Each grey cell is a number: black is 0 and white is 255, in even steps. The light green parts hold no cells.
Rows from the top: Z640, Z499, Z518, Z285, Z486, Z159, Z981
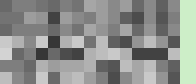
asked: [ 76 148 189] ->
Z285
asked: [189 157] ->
Z981
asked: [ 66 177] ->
Z486
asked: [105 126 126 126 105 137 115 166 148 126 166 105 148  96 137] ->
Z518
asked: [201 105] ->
Z981
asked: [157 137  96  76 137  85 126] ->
Z499

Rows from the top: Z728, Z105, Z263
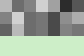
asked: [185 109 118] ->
Z263
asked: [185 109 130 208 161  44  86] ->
Z728
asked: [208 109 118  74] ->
Z105
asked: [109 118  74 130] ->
Z263
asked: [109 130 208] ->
Z728
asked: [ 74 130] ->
Z263

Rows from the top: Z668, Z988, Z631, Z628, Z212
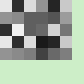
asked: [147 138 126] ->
Z212
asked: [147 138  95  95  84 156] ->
Z988
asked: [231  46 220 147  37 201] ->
Z668
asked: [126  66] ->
Z212

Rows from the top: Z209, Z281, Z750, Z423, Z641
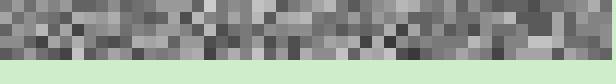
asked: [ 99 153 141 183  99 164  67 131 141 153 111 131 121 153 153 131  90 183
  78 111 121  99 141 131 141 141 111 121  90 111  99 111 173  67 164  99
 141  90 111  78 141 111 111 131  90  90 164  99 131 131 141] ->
Z750
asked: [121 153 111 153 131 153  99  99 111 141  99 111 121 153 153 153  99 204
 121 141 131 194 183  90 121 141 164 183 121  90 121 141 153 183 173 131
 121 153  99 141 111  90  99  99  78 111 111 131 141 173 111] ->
Z209
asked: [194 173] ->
Z423
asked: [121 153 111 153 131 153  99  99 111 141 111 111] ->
Z281
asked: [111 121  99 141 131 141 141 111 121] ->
Z750

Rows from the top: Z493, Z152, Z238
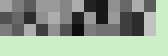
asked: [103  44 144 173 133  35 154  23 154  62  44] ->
Z152
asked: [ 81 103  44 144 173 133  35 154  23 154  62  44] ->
Z152
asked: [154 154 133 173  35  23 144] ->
Z493
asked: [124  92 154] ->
Z493
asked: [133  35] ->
Z152
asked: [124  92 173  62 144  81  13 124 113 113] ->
Z238

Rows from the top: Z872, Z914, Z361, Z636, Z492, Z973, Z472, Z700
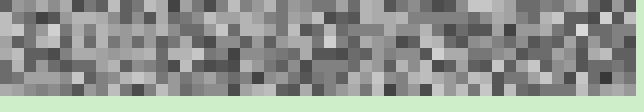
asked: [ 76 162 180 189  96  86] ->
Z700
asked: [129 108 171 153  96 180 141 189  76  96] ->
Z973

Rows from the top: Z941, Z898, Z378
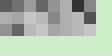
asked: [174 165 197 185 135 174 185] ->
Z898
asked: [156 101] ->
Z941
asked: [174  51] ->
Z941
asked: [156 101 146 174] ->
Z941
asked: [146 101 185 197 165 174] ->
Z378
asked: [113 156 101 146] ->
Z941

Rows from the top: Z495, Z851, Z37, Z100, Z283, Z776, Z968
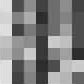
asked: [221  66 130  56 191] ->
Z968
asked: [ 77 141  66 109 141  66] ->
Z495
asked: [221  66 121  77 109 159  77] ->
Z37
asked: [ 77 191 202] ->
Z776
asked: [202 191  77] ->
Z100

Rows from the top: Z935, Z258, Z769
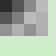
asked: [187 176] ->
Z258
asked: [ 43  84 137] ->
Z935
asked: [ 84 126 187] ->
Z258
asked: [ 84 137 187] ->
Z935

